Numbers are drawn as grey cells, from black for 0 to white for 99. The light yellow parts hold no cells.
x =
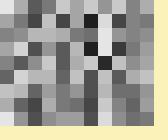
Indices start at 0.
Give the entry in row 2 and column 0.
51
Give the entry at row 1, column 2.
27
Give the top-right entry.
67
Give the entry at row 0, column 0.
89
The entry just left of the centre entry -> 35
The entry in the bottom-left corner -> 89
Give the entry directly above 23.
58
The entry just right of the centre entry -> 78
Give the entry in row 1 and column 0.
64
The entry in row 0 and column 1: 67
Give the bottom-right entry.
47
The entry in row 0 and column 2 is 35

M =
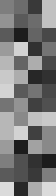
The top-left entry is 49
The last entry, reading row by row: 85
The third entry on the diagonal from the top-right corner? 11
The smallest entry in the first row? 22
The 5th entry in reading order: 57
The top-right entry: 75
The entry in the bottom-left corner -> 85
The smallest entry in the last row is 15
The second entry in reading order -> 42

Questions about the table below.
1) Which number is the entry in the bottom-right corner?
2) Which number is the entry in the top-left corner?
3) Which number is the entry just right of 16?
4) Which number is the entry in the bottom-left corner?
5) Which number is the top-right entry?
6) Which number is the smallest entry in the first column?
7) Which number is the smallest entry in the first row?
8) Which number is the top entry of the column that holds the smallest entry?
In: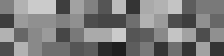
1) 20
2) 50
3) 12
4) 30
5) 47
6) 24
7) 20
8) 73

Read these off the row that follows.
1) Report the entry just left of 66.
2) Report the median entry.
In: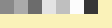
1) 53
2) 66

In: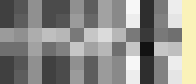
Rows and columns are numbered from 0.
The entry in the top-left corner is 25
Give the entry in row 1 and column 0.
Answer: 25
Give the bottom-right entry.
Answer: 89
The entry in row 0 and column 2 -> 56
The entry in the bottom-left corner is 25
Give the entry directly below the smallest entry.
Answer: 18
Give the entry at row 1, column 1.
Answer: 36
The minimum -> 7
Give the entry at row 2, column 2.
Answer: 67
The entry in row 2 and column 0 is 60
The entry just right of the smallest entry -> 77
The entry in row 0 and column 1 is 33
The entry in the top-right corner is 92
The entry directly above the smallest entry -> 22
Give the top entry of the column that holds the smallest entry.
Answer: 18
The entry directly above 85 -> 63
